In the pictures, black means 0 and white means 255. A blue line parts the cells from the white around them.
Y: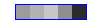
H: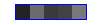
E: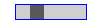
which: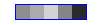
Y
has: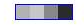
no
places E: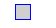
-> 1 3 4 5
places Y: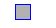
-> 2

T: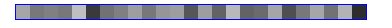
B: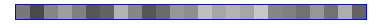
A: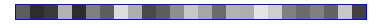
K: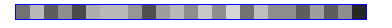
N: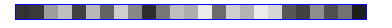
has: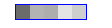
yes
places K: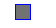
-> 1 17
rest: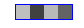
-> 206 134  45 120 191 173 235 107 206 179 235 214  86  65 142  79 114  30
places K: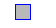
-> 2 7 8 12
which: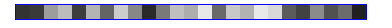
N

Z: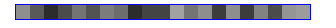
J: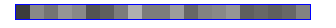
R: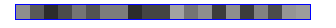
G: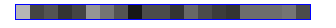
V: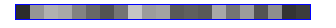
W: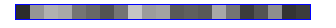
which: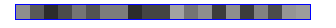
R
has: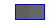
yes

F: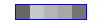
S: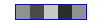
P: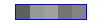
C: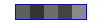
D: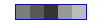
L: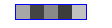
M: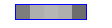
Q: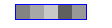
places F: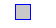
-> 2
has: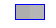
yes

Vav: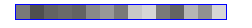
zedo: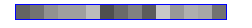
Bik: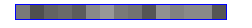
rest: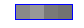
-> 85 145 129 137 137  85
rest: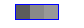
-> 121 114  85 145 129 137 137  85

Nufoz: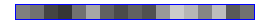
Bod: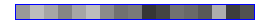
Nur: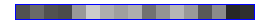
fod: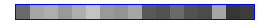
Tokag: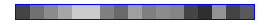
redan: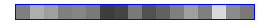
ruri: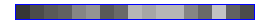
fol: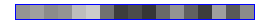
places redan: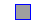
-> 3 13
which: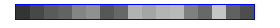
ruri
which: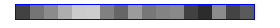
Tokag
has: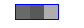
yes

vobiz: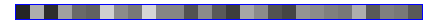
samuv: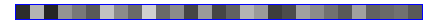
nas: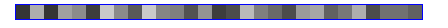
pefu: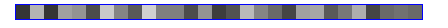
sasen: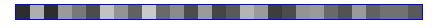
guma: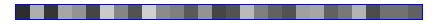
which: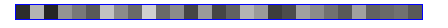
samuv
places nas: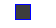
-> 6 15
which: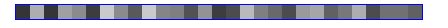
nas
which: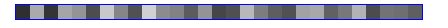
guma

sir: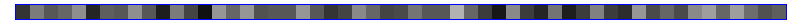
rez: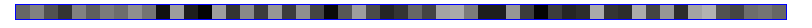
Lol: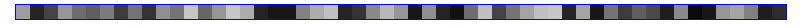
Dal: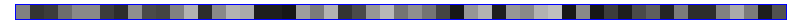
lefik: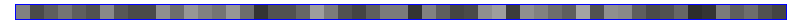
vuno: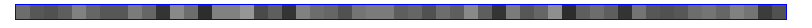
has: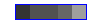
yes
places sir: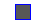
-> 3 8 10 19 20 22 30 31
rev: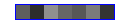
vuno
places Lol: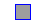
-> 1

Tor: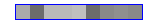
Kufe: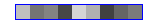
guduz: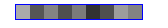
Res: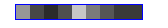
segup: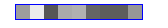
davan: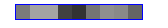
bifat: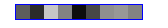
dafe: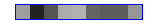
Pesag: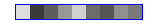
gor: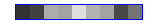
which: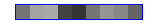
davan
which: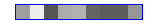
segup
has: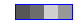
no

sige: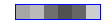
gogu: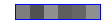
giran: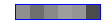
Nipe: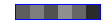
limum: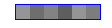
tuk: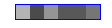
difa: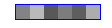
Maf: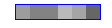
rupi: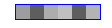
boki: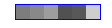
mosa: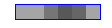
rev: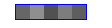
Nipe
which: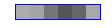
mosa
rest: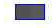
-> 206
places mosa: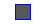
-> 4

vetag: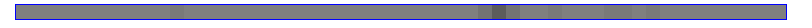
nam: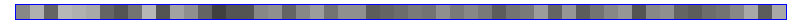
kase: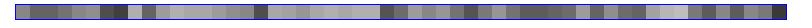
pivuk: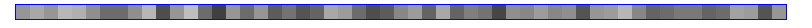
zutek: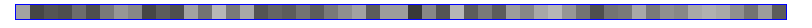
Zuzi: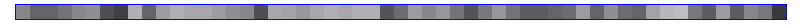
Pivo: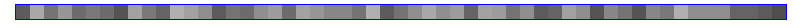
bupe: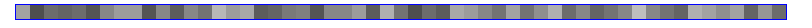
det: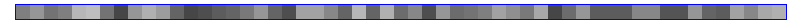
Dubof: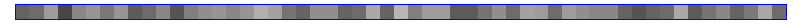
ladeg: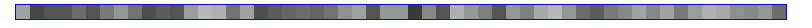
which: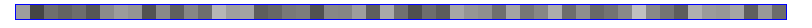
bupe
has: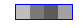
no
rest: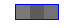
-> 121 156 100 150  92 115 135 150  84 135 143 100  92 108 115 135 168  92 168
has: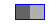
yes
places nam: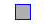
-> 2 5
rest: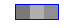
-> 143 143 100 100  92  78

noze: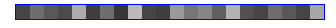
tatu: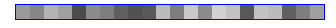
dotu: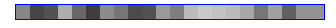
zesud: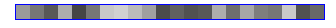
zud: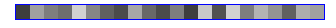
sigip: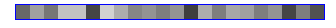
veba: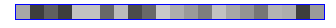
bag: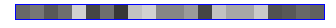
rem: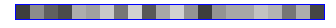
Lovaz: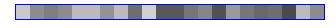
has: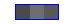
no
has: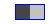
yes
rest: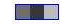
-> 69  62 154 118 134  96 179  81  69 110  88  69 167
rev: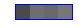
Lovaz
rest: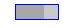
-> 81  88 104  96
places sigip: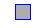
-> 8 14

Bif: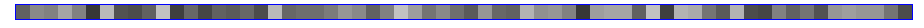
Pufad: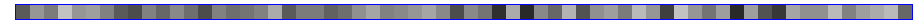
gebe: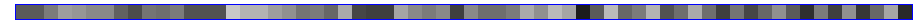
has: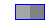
yes
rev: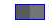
Bif
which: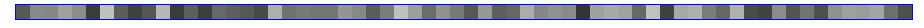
Bif

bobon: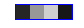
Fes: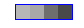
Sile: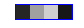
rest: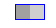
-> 23
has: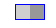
no
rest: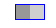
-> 23
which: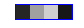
Sile

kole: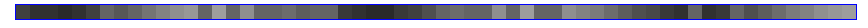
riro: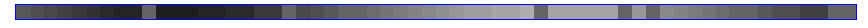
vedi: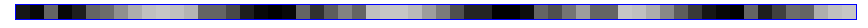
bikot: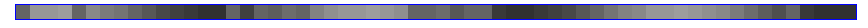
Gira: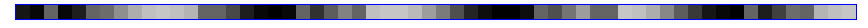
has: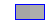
yes
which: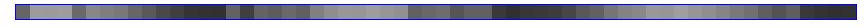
bikot
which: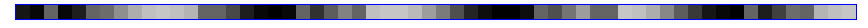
Gira
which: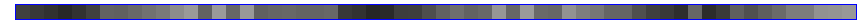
kole
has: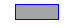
yes

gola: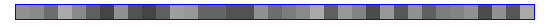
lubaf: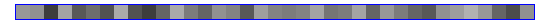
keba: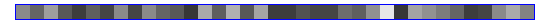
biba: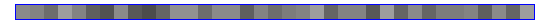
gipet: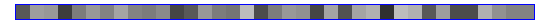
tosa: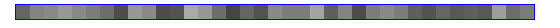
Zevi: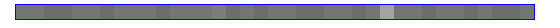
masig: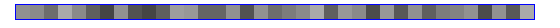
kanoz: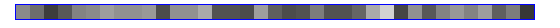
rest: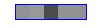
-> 170  82  82  76 158  95  76  82 124  82  82 101 170 210  69 145  88 131 152 131 158  95 124  55
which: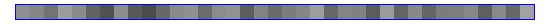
biba
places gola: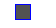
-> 9 16 17
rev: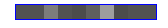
kanoz
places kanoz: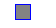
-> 5 31 33

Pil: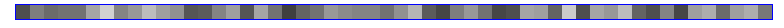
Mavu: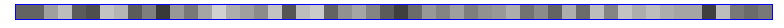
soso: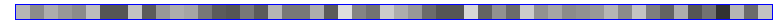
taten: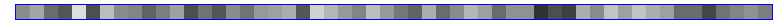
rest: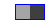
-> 189 120 107 120
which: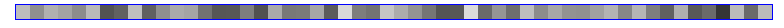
soso
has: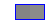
no
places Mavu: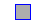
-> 16 36 40 45 47
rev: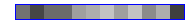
taten

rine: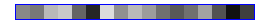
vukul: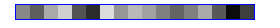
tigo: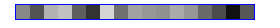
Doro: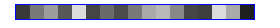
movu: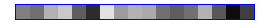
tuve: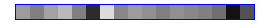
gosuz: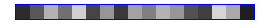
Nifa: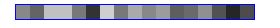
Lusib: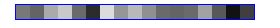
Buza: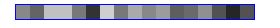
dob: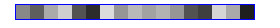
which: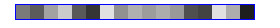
dob
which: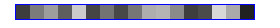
Doro

